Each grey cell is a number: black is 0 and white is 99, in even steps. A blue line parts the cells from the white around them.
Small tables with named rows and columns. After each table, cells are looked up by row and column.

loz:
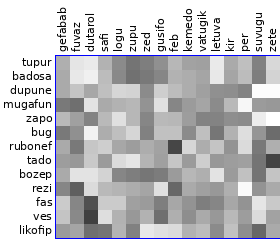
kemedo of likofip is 69
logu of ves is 69
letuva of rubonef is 76
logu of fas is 79
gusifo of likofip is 87
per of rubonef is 85
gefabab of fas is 79

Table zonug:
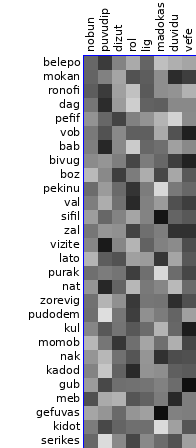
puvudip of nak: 71
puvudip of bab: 15
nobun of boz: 72
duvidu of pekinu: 47
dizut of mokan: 64
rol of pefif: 50
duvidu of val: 31
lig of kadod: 57
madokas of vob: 66
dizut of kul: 45
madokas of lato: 21
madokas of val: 60
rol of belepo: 66
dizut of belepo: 51
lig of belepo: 39
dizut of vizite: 52
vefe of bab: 53
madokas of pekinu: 84
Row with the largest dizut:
meb

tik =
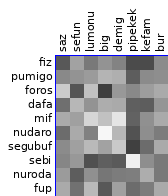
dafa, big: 67
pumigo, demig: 68
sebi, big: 37
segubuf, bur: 66
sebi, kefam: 55
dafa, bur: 58
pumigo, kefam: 54
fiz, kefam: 29
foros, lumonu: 75
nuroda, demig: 48
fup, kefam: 48
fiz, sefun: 63
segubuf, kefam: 42
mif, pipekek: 38
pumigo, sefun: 57
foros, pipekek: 53

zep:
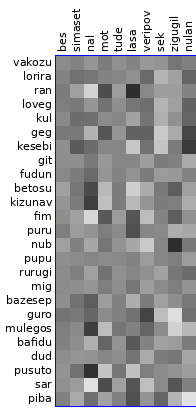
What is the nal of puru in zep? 57
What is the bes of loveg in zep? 49
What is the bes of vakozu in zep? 54
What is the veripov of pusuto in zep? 49
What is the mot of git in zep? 59
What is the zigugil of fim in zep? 36
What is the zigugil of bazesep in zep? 55
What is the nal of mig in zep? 58
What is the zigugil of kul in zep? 56
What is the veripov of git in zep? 61
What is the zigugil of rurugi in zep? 46
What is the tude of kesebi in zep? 52
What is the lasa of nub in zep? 65
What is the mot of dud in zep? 52
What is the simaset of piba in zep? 66
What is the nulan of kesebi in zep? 23
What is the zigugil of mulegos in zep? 81
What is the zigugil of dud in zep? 46
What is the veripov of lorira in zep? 41

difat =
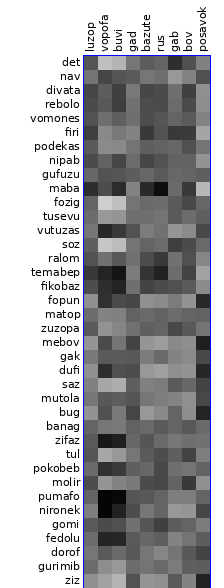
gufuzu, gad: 36
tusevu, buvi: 58
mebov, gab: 53
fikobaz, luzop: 30
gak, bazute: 48
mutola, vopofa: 34
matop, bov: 39
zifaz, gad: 40

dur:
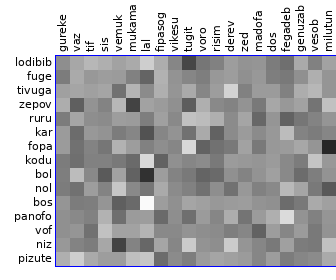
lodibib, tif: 71
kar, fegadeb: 73
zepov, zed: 57
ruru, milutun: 58
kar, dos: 59
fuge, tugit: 52
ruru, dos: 58
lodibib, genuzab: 66
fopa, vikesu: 52
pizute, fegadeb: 48
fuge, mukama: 50
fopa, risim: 44
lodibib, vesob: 50
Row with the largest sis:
vof

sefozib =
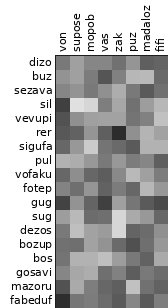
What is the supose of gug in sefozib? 57
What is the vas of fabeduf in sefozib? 42
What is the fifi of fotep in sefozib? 59
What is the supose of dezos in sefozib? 74
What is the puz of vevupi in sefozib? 45
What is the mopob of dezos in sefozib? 63
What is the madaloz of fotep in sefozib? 71
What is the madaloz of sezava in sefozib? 35
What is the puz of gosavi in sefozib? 36
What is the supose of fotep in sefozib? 43
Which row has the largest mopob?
sil

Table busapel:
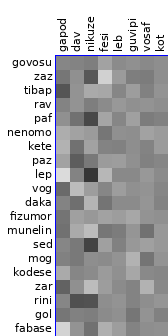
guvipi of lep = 53
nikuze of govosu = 49
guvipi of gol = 46
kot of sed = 59
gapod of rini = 52
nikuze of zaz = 34
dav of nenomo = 63
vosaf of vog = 57
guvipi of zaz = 49

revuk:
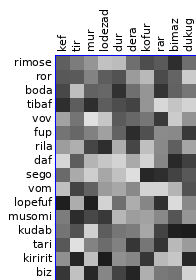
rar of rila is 53
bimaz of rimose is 18
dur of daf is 82
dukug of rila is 64
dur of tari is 50
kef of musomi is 48
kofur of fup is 31
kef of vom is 74

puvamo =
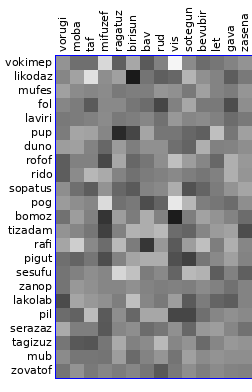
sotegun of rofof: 61
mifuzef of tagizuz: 46
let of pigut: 53
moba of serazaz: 49
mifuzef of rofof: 28
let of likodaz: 51
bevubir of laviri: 54

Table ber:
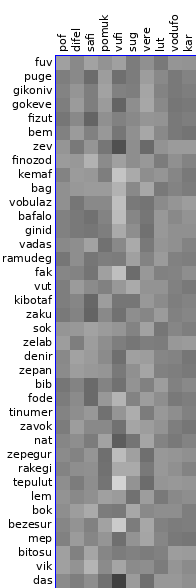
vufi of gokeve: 39
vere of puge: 61
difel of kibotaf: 52
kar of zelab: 60
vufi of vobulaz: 74
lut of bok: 55
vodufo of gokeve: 46
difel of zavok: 61

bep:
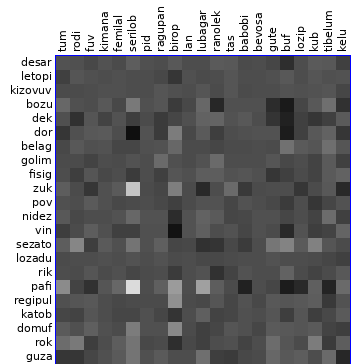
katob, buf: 24
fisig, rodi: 24
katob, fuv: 33
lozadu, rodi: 30
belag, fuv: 31
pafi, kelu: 41
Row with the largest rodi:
sezato

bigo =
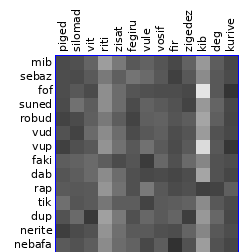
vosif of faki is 40
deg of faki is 32
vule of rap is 47
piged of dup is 32
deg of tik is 34
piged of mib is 29
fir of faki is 31
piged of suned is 29
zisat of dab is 42
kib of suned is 59
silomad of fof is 34
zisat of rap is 44
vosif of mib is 33
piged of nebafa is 35
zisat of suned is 42
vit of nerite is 32
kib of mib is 59

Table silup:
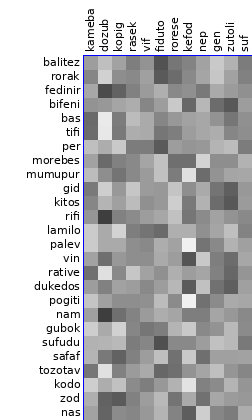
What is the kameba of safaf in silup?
70
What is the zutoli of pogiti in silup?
66
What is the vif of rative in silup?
63
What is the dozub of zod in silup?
38
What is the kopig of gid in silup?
59
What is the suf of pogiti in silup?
65
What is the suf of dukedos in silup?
62

